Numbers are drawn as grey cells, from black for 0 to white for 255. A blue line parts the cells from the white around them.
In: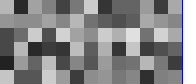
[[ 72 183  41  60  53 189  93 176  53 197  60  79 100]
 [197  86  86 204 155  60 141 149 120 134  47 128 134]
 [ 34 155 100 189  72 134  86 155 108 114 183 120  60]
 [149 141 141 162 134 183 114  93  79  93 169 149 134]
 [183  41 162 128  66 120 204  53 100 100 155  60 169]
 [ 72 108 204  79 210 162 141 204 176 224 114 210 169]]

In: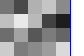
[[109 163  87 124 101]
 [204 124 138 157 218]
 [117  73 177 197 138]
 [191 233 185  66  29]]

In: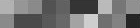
[[138  74  74  89 104 163 206 111 130  37]
 [178 150 138  82  97  52  52 186 118 144]]

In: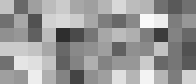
[[112 167  81 209 216 203 167 125 104 137 249 237 125 151]
 [144 151  96 188  46  74 118 167 188 175 125  60 131 104]
 [195 104 159 188 203 167 159 181 216 188 181 112  89 112]
 [203 203 195 167 104 137 144 159  96 144 137 195 118  81]
 [112 229 223 195  96 131 175 131 151 151 203 104 118  89]
 [159 151 237 175 131  68 144 159 223 181 243 181 125 209]]

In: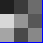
[[215 149  87]
 [ 32  59 108]
 [165  73 136]]

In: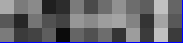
[[123  59  67  94  11 101  81 109  52 157  59 193  59]
 [ 88  38 117  81  67 151 138 157 164 131  52 164  88]
 [171 123 138  31  44 123  74 109 145 109  94 193 101]]

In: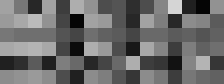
[[162 119  39 162  61 174 146  77  84  46  77 133 213  32   5 146]
 [ 32  46  91  32 126 105  39  69 105 174  61  54  18 133 180  54]
 [119 111 111 111  84  69 111  97  91  69 105 105  91  97  84  97]
 [140 146 154 140  77  32 140 126  84  54 140 119  61 119 105  97]
 [168 174 180 168  69  11 174 154  77  24 168 133  61 126  97 111]
 [154 168 187 146  69   5 162 154  84  39 162 126  39 140 133  91]]
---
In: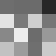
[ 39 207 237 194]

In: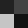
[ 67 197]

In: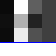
[ 63  34 235]

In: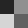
[144 213]

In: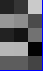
[202 141  34]

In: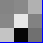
[177 231 196]

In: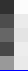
[252  77]

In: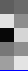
[106 225]

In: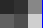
[135  79]
